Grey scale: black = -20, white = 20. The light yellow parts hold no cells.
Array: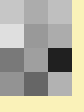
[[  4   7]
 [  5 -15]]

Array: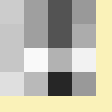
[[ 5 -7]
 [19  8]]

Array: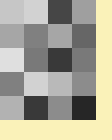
[[  0   6]
 [ -1 -11]]

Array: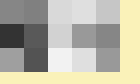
[[-6 13]
 [-7 18]]

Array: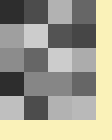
[[12 -7]
 [-4 12]]

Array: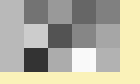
[[ 12  -7]
 [-12   7]]
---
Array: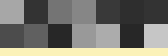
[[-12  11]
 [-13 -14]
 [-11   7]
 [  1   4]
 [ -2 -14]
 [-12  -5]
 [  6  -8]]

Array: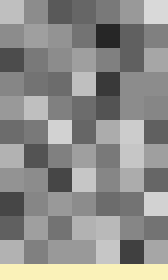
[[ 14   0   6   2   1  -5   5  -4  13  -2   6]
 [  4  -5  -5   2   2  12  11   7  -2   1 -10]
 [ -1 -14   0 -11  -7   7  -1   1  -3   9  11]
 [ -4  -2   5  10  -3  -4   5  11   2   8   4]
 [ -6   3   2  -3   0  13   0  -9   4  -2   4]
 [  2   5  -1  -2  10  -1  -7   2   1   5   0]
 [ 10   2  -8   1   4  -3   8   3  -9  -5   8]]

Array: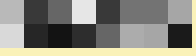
[[  6 -16]
 [ -2   6]
 [ -2   7]
 [-11  -4]
 [ 16 -13]
 [ -4 -17]
 [-11 -14]
 [  9  14]]

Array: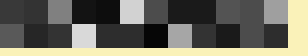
[[  5 -13]
 [ -8  -8]
 [ -7 -16]
 [-16 -12]
 [-16   6]
 [ -8 -19]
 [ 13 -13]
 [-18 -13]
 [-17  14]
 [  0 -12]
 [-12 -14]
 [-11  -6]]

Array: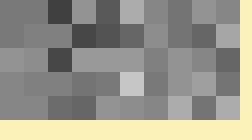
[[  1   6  -4  -2   7]
 [  3  -4   1   5  -2]
 [ -2  -2   3   3   7]
 [  1   2   0  -1   1]
 [  7  -4   4  11   2]
 [ -6  -7   4  -1   3]
 [  3  -9   4  -2  -4]
 [-10   0  -9   0  -3]
 [ -1   0   2   0   1]
 [ -1  -1   3   1   1]]

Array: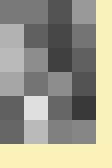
[[  4  -2  -5  -7 -11   1]
 [ -7  -9 -10   2  -4   0]
 [ -1  -5   2  -2  15   9]
 [ -1   8   9   6  -5  -4]]

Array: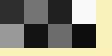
[[ 19 -18]
 [-15  -3]
 [ -2 -17]
 [-13   4]]

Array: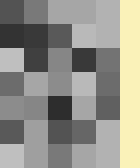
[[  8   8  -2  -3  -5   8   8]
 [  6   9 -11   9   6  -4   6]
 [  6  -6   1   2 -13  -7  -1]
 [ -1 -11 -10   6   1   5   5]
 [ -7 -12  10  -3   2  -6  10]]
